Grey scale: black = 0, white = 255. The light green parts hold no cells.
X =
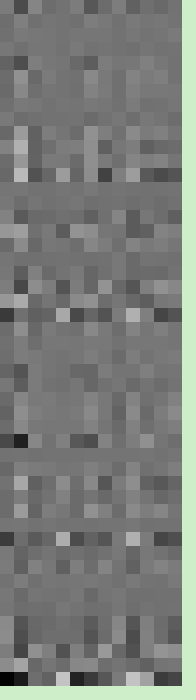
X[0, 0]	123
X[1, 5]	112
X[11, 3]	122
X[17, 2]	104
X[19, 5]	121
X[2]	[112, 121, 119, 118, 115, 118, 118, 118, 114, 119, 115, 117, 122]
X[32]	[114, 115, 113, 115, 115, 115, 116, 116, 116, 116, 117, 114, 117]
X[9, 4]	117
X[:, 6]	[87, 125, 118, 114, 93, 137, 130, 120, 107, 145, 143, 143, 141, 120, 111, 96, 141, 134, 112, 102, 102, 145, 102, 136, 121, 125, 103, 103, 130, 137, 130, 78, 116, 127, 137, 116, 145, 114, 98, 107, 109, 120, 105, 111, 91, 84, 100, 137, 59]
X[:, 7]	[108, 120, 118, 116, 124, 121, 122, 118, 114, 126, 96, 122, 66, 114, 113, 112, 118, 124, 113, 112, 147, 109, 83, 121, 120, 118, 124, 113, 120, 120, 117, 131, 116, 120, 86, 105, 128, 116, 85, 113, 132, 117, 116, 112, 110, 108, 153, 110, 87]
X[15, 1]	90
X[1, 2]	112
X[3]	[119, 112, 118, 118, 114, 121, 114, 116, 114, 112, 117, 114, 115]
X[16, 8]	116
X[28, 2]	121
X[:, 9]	[97, 121, 119, 112, 119, 131, 127, 123, 110, 138, 125, 133, 157, 114, 110, 91, 91, 131, 106, 106, 85, 104, 176, 131, 119, 125, 116, 106, 131, 138, 129, 125, 116, 131, 142, 129, 138, 119, 176, 102, 97, 121, 112, 110, 85, 76, 81, 108, 195]
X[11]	[108, 151, 99, 122, 121, 107, 143, 122, 111, 133, 126, 131, 117]
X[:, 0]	[123, 110, 112, 119, 99, 108, 106, 112, 121, 104, 130, 108, 104, 117, 119, 130, 151, 106, 117, 119, 125, 151, 58, 108, 112, 110, 101, 119, 106, 99, 108, 73, 114, 104, 114, 108, 108, 117, 60, 121, 123, 114, 119, 117, 138, 140, 125, 140, 2]
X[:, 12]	[114, 115, 122, 115, 114, 114, 119, 118, 109, 117, 108, 117, 84, 115, 113, 95, 126, 118, 112, 114, 135, 122, 83, 117, 117, 123, 117, 115, 129, 138, 126, 110, 117, 126, 101, 110, 117, 114, 79, 106, 123, 121, 113, 114, 93, 87, 142, 118, 69]
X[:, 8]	[125, 113, 114, 114, 118, 112, 112, 113, 119, 113, 119, 111, 127, 116, 114, 133, 116, 111, 120, 120, 104, 118, 124, 109, 114, 107, 116, 118, 105, 99, 106, 111, 116, 108, 123, 116, 108, 116, 122, 120, 115, 113, 119, 118, 134, 139, 104, 116, 123]
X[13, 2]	114
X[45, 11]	109
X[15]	[130, 90, 106, 107, 112, 110, 96, 112, 133, 91, 119, 109, 95]
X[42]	[119, 106, 117, 115, 114, 119, 105, 116, 119, 112, 112, 113, 113]
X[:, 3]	[109, 117, 118, 118, 119, 123, 117, 114, 114, 125, 111, 122, 103, 114, 113, 107, 121, 119, 113, 106, 125, 117, 100, 122, 119, 117, 117, 114, 122, 121, 119, 114, 115, 121, 110, 114, 125, 117, 103, 116, 119, 118, 115, 110, 107, 110, 127, 117, 98]
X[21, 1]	170
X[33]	[104, 127, 123, 121, 117, 118, 127, 120, 108, 131, 112, 117, 126]
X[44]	[138, 84, 104, 107, 112, 108, 91, 110, 134, 85, 127, 108, 93]
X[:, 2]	[133, 112, 119, 118, 126, 105, 111, 119, 112, 97, 98, 99, 82, 114, 117, 106, 112, 104, 112, 128, 141, 105, 96, 104, 110, 121, 123, 123, 121, 126, 120, 135, 113, 123, 96, 105, 100, 114, 90, 110, 129, 112, 117, 111, 104, 103, 144, 104, 110]
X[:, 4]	[114, 115, 115, 114, 117, 115, 115, 117, 114, 117, 124, 121, 156, 117, 115, 112, 92, 117, 114, 115, 84, 105, 168, 115, 119, 115, 114, 112, 117, 119, 119, 128, 115, 117, 140, 129, 119, 114, 173, 108, 96, 117, 114, 119, 112, 110, 82, 108, 195]
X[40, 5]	126

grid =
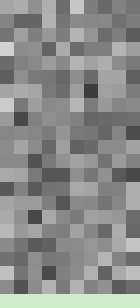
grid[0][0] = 165
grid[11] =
[138, 137, 83, 121, 145, 162, 151, 115, 154, 130]
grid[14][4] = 85
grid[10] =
[139, 164, 139, 103, 159, 98, 106, 139, 139, 162]
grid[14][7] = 116
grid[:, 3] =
[175, 179, 151, 100, 156, 119, 121, 137, 142, 124, 103, 121, 85, 115, 127, 168, 130, 97, 120, 74, 178]
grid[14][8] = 134
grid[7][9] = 138
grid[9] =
[134, 138, 134, 124, 148, 121, 119, 102, 133, 76]
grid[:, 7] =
[105, 136, 108, 127, 174, 164, 160, 153, 105, 102, 139, 115, 145, 128, 116, 156, 104, 141, 181, 99, 145]
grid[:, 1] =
[172, 100, 159, 140, 129, 142, 171, 120, 73, 138, 164, 137, 165, 130, 156, 145, 153, 117, 104, 117, 83]
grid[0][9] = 117
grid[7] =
[203, 120, 158, 137, 141, 182, 124, 153, 133, 138]
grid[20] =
[140, 83, 140, 178, 121, 179, 130, 145, 91, 108]
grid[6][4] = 109
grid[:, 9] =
[117, 125, 93, 157, 122, 95, 125, 138, 111, 76, 162, 130, 73, 173, 173, 108, 103, 195, 107, 190, 108]
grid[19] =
[192, 117, 143, 74, 128, 139, 177, 99, 169, 190]
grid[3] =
[209, 140, 143, 100, 171, 108, 126, 127, 180, 157]
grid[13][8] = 129
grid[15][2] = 72
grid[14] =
[164, 156, 156, 127, 85, 138, 136, 116, 134, 173]
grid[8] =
[154, 73, 129, 142, 138, 129, 102, 105, 109, 111]
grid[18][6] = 147

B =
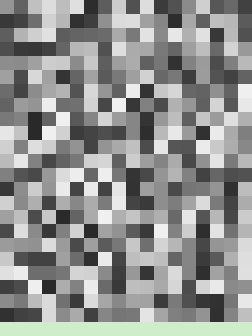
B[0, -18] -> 149
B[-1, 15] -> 48
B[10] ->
[208, 129, 222, 205, 122, 147, 68, 148, 169, 192, 76, 230, 86, 85, 235, 201, 173, 136]
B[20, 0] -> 63
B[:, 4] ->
[189, 182, 93, 101, 202, 52, 179, 110, 240, 209, 122, 99, 219, 234, 174, 42, 128, 155, 160, 118, 173, 113, 139]
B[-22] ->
[57, 66, 110, 209, 182, 49, 62, 144, 219, 221, 160, 134, 45, 168, 96, 190, 183, 91]
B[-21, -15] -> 225
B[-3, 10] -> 187
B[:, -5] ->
[139, 168, 176, 159, 130, 61, 103, 150, 94, 154, 85, 72, 129, 117, 163, 230, 205, 133, 133, 132, 76, 80, 121]
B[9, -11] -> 78
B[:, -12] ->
[45, 62, 103, 187, 199, 162, 215, 210, 133, 68, 68, 208, 103, 233, 172, 171, 42, 159, 48, 209, 235, 218, 65]
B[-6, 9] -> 199
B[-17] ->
[108, 68, 140, 167, 179, 83, 215, 149, 97, 236, 51, 199, 214, 103, 99, 144, 99, 239]
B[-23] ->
[149, 98, 192, 221, 189, 223, 45, 93, 204, 81, 221, 59, 82, 139, 207, 87, 105, 65]
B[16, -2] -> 114
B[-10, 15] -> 148
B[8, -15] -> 100
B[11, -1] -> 184
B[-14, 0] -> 230
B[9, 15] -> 234
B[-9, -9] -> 68
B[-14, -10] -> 68
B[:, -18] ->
[149, 57, 94, 78, 141, 160, 108, 99, 121, 230, 208, 186, 128, 56, 208, 160, 74, 155, 200, 224, 63, 139, 49]
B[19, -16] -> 109
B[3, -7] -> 121
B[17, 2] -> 145
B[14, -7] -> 142
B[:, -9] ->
[81, 221, 121, 171, 172, 159, 236, 55, 134, 134, 192, 204, 52, 51, 68, 196, 91, 199, 190, 152, 190, 164, 120]
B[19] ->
[224, 235, 109, 109, 118, 212, 209, 138, 62, 152, 53, 165, 218, 132, 47, 162, 128, 223]

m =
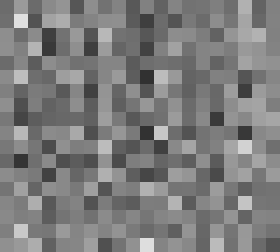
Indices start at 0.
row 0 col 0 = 108
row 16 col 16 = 117
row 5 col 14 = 105
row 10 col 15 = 129
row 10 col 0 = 120
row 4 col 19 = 145
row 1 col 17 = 165
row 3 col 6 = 62
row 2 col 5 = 153
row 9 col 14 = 115
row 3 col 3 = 57
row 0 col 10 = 129
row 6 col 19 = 141
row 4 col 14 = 132
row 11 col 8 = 75
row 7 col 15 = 105
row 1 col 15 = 141
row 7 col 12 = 145
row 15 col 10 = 118
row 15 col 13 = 132
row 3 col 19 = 131
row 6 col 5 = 134
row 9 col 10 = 50
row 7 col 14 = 129
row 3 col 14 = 132
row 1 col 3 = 163
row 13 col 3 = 143
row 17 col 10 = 222
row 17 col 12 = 147
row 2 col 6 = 84
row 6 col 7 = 148
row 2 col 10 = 87
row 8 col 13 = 109
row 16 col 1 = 201
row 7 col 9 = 117
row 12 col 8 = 147
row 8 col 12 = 155
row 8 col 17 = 136
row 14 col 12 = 180
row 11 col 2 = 111

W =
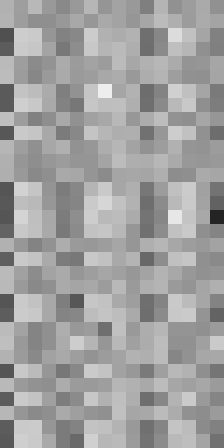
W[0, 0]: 177
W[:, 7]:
[149, 169, 177, 181, 156, 168, 238, 190, 168, 182, 173, 164, 139, 201, 214, 185, 197, 157, 193, 166, 156, 194, 196, 111, 150, 156, 195, 158, 177, 144, 192, 183]
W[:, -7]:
[153, 150, 178, 174, 167, 153, 178, 175, 151, 175, 163, 174, 167, 175, 178, 171, 150, 150, 180, 151, 154, 158, 170, 153, 160, 178, 152, 177, 174, 166, 153, 155]
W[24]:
[191, 153, 132, 144, 171, 205, 181, 150, 184, 160, 172, 188, 145, 145, 160, 202]
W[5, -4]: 158
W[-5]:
[185, 154, 146, 143, 172, 155, 154, 158, 182, 177, 169, 188, 166, 160, 167, 155]
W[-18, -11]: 133
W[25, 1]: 155
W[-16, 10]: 112
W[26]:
[85, 200, 187, 150, 119, 136, 202, 195, 162, 152, 122, 159, 184, 178, 143, 117]
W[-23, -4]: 205
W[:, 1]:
[158, 157, 205, 202, 158, 156, 195, 207, 157, 201, 158, 150, 153, 210, 190, 212, 200, 151, 201, 161, 154, 202, 203, 163, 153, 155, 200, 154, 202, 150, 202, 207]
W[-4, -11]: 139
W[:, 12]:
[145, 175, 220, 191, 171, 158, 208, 185, 146, 205, 177, 170, 141, 192, 185, 231, 193, 167, 192, 168, 154, 201, 200, 148, 145, 134, 184, 166, 179, 172, 196, 185]
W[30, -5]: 133
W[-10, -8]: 189
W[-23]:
[87, 201, 197, 168, 123, 136, 196, 182, 174, 175, 113, 151, 205, 193, 145, 109]
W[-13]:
[186, 161, 140, 163, 170, 150, 158, 166, 160, 151, 163, 179, 168, 152, 145, 148]
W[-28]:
[186, 158, 139, 147, 171, 155, 163, 156, 187, 167, 177, 183, 171, 148, 150, 166]
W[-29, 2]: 198
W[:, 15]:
[145, 164, 129, 128, 166, 165, 122, 125, 150, 109, 156, 153, 166, 115, 98, 36, 132, 163, 138, 148, 176, 131, 99, 155, 202, 168, 117, 155, 133, 155, 129, 113]
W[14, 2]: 185
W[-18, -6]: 110
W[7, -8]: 191
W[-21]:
[176, 150, 142, 151, 156, 149, 149, 164, 188, 174, 173, 183, 170, 152, 150, 153]
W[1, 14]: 171
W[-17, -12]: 124
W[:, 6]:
[182, 151, 204, 200, 163, 157, 197, 198, 161, 196, 151, 149, 149, 181, 202, 205, 194, 152, 200, 158, 168, 198, 189, 156, 181, 147, 202, 154, 199, 148, 195, 208]
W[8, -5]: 189
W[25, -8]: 163
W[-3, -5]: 187
